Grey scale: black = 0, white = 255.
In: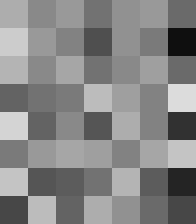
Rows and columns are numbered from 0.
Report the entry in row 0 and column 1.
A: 137
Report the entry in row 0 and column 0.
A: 173
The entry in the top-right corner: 106
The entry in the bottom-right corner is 71
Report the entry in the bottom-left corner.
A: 71
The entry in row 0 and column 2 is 153
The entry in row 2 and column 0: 180
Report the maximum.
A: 220
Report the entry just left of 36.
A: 92
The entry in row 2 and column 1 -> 137
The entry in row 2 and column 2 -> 166
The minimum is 15
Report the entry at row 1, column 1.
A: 153
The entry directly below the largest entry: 49

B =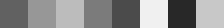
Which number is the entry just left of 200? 40
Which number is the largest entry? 240

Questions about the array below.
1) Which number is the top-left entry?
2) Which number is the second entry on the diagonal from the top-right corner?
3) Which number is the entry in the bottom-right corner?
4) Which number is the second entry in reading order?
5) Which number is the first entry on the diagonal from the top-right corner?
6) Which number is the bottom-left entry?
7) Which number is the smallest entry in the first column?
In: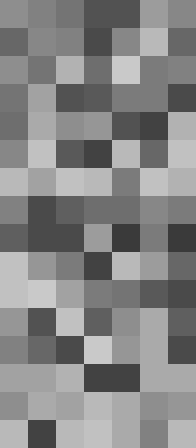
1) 142
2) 185
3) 185
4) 129
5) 135
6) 185
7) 95

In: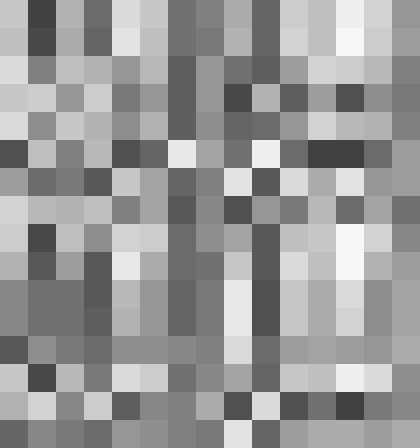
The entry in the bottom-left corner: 101
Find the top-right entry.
150
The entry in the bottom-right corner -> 171
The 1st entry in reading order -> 198
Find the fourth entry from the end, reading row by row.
171
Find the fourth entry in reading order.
107
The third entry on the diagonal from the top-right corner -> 204
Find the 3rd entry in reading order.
178
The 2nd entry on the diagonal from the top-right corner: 204
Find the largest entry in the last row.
226
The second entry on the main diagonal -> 72
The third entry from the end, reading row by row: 171

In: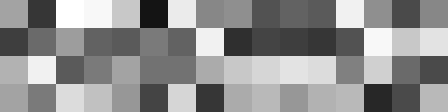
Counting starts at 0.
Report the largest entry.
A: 255
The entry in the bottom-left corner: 163
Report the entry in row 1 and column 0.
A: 62
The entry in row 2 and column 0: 178
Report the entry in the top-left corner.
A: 163
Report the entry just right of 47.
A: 68
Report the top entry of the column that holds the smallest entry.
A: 20
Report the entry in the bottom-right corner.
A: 185
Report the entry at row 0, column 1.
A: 54
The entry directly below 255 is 157
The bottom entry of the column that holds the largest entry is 220
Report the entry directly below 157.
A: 90
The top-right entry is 135
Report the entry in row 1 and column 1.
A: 106
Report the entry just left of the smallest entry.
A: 200
